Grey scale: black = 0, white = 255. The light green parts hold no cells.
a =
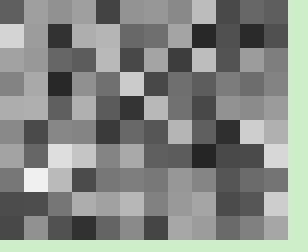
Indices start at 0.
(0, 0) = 95
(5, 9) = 47
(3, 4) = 112
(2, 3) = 92
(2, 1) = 152
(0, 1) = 159
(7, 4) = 119
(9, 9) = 106
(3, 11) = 131
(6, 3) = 197
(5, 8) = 95
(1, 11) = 80
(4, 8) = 72
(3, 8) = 93
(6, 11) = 215
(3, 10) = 109
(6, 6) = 95
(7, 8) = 133
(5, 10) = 206
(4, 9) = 146
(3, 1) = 169
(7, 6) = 120
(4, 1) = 175
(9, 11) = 166
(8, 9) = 75
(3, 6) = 72
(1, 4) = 181
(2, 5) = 72
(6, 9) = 73
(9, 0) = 72
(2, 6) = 164
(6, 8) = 37
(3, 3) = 144
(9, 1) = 145
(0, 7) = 137
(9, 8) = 156

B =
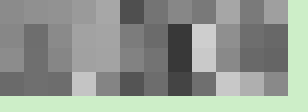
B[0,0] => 139
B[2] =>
[140, 111, 134, 161, 163, 130, 115, 56, 201, 137, 105, 101]
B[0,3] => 154
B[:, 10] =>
[122, 110, 105, 175]
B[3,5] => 84
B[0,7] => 135
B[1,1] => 110
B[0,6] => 116
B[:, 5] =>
[79, 124, 130, 84]
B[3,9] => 200
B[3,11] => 137
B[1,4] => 164
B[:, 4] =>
[167, 164, 163, 132]

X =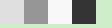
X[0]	223
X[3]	53
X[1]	150
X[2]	248

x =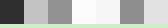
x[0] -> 47
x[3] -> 252
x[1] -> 195
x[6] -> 226

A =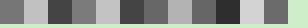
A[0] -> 118
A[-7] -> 68
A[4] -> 195
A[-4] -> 102

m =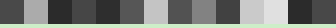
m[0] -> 73
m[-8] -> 196
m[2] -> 43
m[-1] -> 72

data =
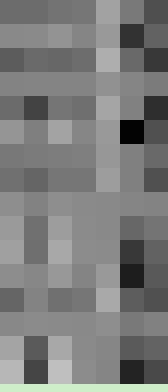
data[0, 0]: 108
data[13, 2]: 138
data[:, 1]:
[108, 138, 106, 132, 67, 127, 123, 101, 130, 112, 111, 135, 131, 139, 90, 69]
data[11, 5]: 29
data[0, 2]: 115
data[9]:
[154, 112, 157, 139, 137, 103, 116]
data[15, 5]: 35
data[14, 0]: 164
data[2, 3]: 109
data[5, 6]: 80
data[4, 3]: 111
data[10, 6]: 98
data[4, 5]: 129
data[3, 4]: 145
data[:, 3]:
[118, 133, 109, 132, 111, 134, 127, 118, 138, 139, 140, 132, 118, 137, 138, 140]
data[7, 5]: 128
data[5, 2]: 163
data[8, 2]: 142
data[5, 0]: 149
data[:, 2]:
[115, 147, 103, 132, 117, 163, 125, 118, 142, 157, 168, 152, 112, 138, 168, 191]
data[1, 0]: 137
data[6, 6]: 105
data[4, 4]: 165
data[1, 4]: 153
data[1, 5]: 50

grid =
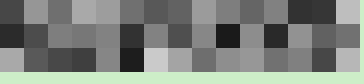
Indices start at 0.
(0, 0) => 71
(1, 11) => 41
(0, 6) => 88
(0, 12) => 50
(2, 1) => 89
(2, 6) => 202
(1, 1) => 76
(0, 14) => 190
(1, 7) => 79
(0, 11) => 129
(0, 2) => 111
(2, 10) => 151
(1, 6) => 130
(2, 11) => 113

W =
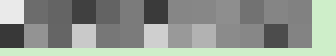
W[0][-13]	234
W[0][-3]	114
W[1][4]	119
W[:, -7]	[58, 207]
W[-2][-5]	135
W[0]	[234, 108, 100, 64, 99, 123, 58, 134, 135, 142, 114, 133, 129]
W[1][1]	147
